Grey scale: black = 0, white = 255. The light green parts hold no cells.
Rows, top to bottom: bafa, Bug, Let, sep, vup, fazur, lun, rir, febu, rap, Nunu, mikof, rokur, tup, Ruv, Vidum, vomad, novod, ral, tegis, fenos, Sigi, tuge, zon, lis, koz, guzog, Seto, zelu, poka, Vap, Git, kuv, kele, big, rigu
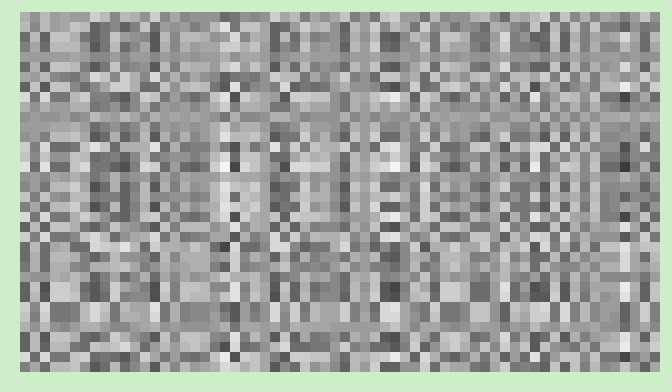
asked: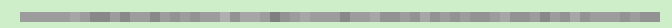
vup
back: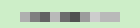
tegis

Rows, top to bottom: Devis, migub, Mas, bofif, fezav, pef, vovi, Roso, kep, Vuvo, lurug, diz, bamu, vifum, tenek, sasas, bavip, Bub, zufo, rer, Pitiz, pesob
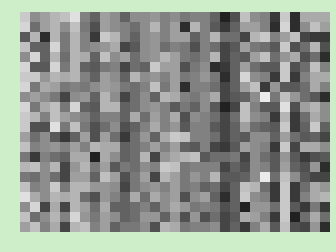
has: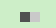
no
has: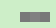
yes
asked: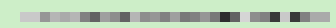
vovi
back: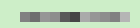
bofif
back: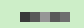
tenek
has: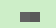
yes
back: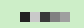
Pitiz

